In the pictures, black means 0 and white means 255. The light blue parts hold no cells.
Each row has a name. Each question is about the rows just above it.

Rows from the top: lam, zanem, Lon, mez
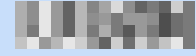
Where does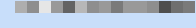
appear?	zanem
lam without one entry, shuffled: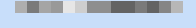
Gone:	[218]
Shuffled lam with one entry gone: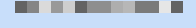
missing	[165]
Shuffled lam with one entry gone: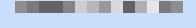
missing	[165]
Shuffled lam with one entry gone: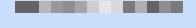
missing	[133]

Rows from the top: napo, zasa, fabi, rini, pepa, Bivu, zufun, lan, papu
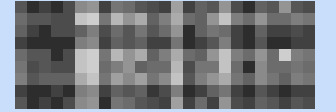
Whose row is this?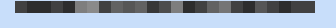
lan
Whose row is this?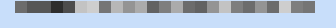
pepa
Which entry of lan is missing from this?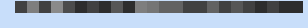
[55]

